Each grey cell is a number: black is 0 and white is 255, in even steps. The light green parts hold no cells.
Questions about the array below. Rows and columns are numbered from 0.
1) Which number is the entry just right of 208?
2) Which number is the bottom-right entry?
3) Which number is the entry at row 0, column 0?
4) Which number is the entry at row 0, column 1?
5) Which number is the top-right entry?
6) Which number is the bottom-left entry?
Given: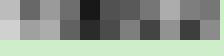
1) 160
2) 139
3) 188
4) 104
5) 118
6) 208

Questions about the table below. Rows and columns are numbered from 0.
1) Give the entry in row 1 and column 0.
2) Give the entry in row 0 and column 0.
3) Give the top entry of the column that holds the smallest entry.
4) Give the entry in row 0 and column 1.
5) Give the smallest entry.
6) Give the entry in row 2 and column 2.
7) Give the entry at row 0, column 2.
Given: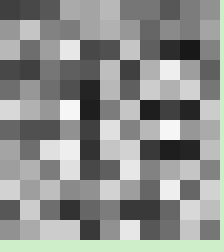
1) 151
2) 64
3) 124
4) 72
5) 24
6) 158
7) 87

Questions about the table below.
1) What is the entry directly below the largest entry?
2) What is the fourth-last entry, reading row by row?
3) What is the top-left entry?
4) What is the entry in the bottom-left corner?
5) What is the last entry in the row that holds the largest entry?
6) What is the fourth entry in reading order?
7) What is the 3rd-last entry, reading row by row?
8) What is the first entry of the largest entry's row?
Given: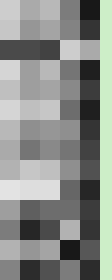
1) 158
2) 44
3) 205
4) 131
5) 38
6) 124
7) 81
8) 227

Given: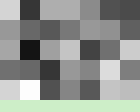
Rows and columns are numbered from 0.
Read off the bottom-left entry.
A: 212
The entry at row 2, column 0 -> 166
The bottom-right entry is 189
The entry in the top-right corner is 75
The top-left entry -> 212
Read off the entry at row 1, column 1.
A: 104
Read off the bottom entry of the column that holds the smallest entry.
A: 253
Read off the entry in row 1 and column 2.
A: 88
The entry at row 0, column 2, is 174
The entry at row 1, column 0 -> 152

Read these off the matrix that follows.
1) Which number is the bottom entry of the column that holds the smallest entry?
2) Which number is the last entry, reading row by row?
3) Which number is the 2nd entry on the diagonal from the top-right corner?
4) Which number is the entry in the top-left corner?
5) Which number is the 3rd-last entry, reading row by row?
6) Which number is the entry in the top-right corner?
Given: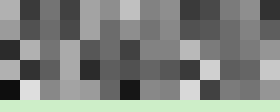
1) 14
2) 149
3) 130
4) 177
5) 123
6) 50
